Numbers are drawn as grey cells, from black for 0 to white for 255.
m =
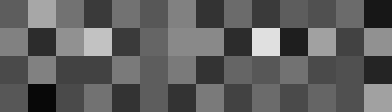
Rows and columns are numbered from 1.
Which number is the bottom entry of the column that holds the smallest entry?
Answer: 8
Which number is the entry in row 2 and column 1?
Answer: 129
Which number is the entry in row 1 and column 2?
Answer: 167
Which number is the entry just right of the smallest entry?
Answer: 74
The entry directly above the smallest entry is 129
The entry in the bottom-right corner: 161
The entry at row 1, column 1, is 93
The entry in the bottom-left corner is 87
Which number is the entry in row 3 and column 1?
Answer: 74
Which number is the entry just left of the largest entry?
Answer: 44
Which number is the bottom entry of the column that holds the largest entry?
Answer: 107
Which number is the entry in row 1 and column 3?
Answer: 114

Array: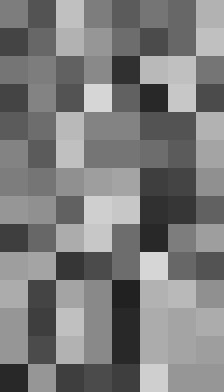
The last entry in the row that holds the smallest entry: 144
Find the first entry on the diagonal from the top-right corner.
178
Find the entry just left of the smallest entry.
137
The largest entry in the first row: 192
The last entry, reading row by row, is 150
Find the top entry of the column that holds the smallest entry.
91
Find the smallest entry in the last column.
75
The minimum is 33
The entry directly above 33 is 109
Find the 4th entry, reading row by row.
125
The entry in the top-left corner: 125
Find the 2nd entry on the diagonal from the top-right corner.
103
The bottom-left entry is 40
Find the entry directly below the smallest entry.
40
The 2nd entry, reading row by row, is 83
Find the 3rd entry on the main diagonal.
97
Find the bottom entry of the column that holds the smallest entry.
62
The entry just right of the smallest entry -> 178
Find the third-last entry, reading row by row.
207
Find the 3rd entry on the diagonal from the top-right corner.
185

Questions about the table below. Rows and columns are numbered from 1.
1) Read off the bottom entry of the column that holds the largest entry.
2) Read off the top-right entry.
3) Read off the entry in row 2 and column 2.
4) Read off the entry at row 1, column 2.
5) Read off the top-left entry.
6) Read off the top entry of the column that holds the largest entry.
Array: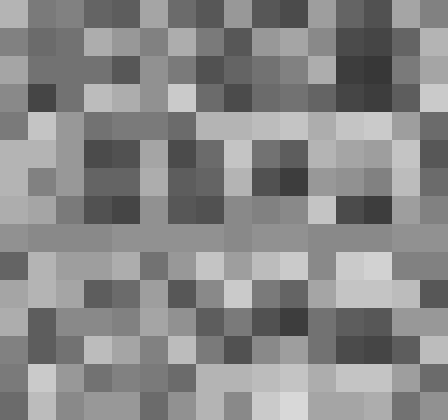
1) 216
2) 129
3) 107
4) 122
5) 180
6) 75

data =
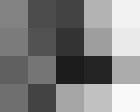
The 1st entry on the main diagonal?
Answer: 130
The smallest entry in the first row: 67
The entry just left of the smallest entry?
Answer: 117
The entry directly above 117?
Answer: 82
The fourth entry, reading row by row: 179
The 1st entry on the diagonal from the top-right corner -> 242
